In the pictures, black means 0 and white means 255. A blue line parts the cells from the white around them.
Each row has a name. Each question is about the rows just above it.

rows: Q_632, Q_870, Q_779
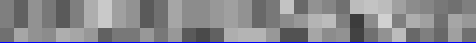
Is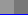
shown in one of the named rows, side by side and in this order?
yes
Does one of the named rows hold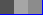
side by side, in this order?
yes
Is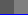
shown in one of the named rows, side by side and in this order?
yes

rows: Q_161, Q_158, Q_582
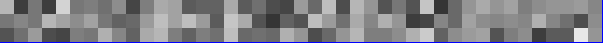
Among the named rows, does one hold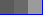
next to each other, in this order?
no
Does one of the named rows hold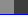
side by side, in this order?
yes
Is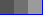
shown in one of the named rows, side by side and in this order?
yes
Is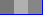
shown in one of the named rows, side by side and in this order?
yes

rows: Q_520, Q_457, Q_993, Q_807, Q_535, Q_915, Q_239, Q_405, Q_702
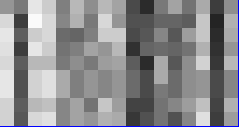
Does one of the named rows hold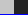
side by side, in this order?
yes
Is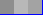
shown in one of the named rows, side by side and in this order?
yes
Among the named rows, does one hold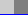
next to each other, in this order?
yes
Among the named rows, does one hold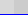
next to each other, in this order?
no
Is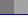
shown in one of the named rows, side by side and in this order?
yes

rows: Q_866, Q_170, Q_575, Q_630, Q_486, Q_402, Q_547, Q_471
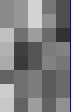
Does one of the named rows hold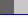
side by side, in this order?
no
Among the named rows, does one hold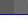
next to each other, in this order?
yes
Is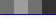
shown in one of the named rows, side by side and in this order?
no

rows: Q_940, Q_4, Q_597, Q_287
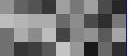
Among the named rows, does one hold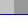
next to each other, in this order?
yes
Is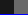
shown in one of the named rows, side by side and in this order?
yes
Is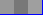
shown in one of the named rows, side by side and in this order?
no
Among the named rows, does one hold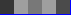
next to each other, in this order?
yes
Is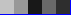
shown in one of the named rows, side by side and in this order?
yes

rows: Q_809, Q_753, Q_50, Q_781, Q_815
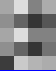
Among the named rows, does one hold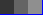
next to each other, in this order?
no
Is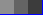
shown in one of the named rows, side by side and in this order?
no
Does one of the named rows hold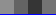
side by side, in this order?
yes
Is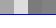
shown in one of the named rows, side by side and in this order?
no

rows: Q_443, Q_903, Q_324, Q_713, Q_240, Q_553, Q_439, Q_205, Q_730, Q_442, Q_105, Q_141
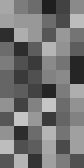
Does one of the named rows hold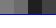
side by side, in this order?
yes
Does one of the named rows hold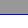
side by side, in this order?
yes

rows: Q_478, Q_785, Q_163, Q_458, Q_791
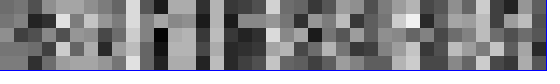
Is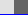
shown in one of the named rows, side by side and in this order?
yes
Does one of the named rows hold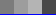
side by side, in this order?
yes
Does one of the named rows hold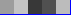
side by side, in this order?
yes

